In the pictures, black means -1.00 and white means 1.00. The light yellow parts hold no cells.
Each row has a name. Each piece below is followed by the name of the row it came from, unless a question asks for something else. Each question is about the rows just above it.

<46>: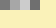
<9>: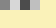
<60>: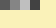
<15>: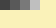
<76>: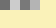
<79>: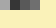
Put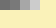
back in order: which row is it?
<46>
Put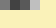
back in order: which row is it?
<15>
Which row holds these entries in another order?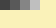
<60>
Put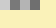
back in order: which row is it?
<76>

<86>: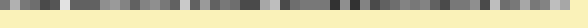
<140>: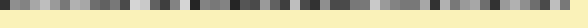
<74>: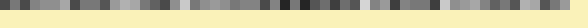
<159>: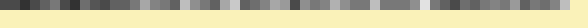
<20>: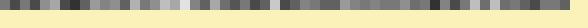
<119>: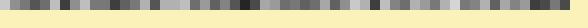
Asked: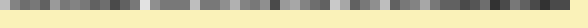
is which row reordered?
<159>
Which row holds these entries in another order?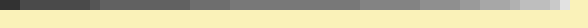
<20>
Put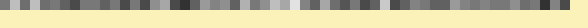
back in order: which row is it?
<20>

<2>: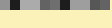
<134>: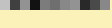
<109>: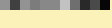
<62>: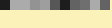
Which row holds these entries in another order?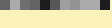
<62>
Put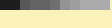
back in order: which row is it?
<62>
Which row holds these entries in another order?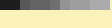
<2>
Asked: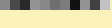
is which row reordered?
<134>

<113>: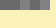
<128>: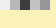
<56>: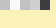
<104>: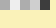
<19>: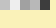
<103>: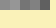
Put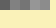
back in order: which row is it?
<103>
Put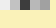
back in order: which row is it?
<19>
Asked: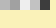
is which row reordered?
<19>
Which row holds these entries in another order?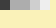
<104>

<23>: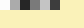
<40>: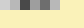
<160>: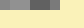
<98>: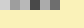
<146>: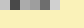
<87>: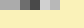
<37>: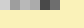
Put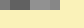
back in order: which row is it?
<160>
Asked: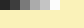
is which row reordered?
<23>
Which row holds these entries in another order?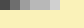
<40>
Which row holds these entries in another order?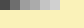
<146>
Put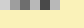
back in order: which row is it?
<40>
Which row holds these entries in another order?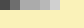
<87>

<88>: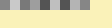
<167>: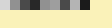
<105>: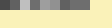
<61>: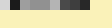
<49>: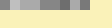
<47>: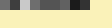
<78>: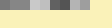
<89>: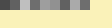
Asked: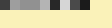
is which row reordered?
<61>
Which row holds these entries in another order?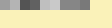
<78>
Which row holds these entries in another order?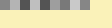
<88>

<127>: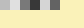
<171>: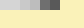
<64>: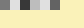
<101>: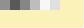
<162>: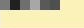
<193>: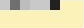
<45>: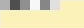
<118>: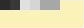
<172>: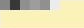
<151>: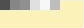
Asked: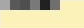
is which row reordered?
<162>
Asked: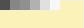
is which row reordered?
<45>
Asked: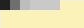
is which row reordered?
<193>
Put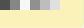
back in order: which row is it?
<151>
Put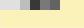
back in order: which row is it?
<64>
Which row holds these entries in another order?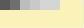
<171>

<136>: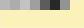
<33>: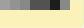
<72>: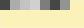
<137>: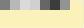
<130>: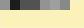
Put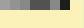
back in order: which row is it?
<33>
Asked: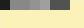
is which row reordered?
<33>

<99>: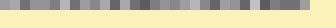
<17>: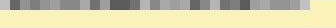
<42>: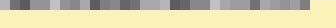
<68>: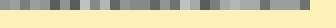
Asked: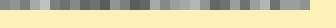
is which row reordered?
<99>
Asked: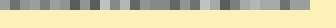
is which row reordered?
<68>
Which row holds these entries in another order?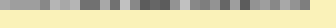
<17>

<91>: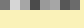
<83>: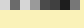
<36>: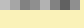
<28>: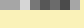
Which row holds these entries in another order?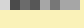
<28>
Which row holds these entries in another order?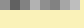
<36>
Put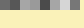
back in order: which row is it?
<91>
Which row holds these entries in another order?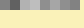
<36>
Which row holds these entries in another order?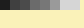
<83>

